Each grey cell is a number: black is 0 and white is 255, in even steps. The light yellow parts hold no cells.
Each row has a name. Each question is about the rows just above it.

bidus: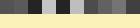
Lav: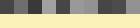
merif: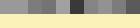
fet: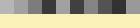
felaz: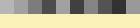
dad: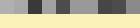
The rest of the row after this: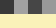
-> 146 70 76 146
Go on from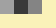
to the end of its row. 146 124 90
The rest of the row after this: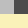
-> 97 116 64

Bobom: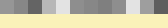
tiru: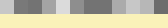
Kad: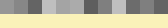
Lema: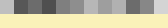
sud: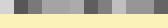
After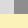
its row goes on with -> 115 115 171 199 183 108
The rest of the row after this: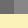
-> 212
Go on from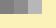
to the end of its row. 158 177 108 135 212
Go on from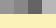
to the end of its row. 227 142 135 127 142 227 158 94
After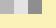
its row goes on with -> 135 127 142 227 158 94

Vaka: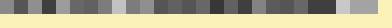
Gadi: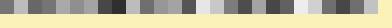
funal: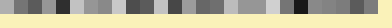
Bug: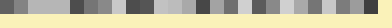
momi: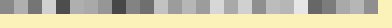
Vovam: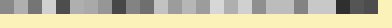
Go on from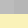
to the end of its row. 230 103 124 169 182 143
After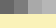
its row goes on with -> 143
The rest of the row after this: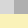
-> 208 143 188 188 131 200 200 47 85 77
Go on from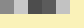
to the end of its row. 71 156 103 111 188 150 150 208 117 24 137 131 124 91 124

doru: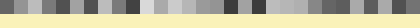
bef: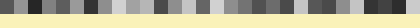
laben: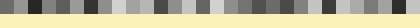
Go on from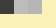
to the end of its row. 176 135 101 93 170 93 170 81 115
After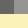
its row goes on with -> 188 122 81 162 81 188 122 66 217 170 203 182 154 148 60 162 60 188 182
 176 135 101 93 170 93 170 81 115

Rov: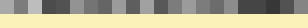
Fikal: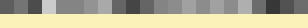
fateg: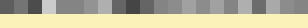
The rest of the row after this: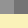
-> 101 155 94 161 88 124 155 124 108 140 69 69 55 82 132
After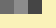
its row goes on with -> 69 55 82 132
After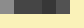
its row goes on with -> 132
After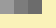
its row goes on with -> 140 69 69 55 82 132
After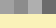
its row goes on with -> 55 82 108
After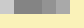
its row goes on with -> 101 69 101 132 140 161 140 161 140 175 108 55 82 108
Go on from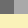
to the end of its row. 140 132

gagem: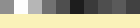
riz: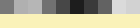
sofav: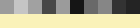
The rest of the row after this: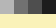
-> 58 78 90 65
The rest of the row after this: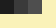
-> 90 65
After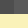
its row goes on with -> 65
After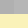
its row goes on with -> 113 71 29 58 98 218 210
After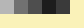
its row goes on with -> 78 90 65
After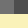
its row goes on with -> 29 58 78 90 65

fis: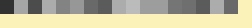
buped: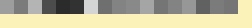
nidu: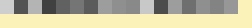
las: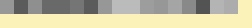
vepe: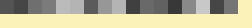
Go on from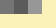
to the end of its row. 187 187 157 151 165 137 83 180 172
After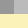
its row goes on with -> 187 157 151 165 137 83 180 172
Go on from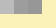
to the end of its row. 165 137 83 180 172

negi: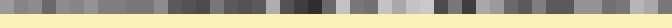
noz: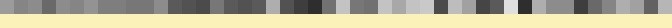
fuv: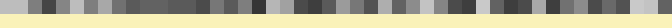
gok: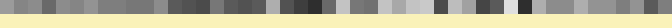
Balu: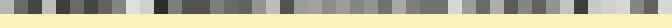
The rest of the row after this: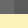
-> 126 90 90 147 147 113 119 182 168 119
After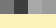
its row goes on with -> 105 90 126 90 90 147 147 113 119 182 168 119
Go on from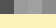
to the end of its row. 155 133 147 113 168 126 113 113 216 155 105 174 90 133 98 147 195 62 201
 209 216 133 98 216
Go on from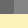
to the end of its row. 174 161 98 182

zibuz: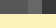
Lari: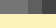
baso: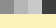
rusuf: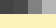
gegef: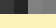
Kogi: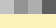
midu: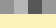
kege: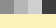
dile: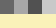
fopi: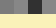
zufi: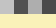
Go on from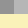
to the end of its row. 87 153
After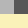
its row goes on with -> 153

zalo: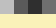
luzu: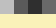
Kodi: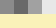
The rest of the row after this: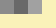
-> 232
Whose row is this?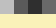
luzu
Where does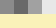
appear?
Kodi

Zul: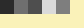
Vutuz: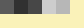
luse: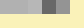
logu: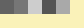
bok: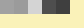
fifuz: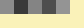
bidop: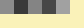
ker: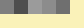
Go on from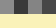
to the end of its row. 161
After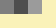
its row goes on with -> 140 111
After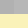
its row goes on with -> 104 148
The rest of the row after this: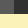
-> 71 205 183

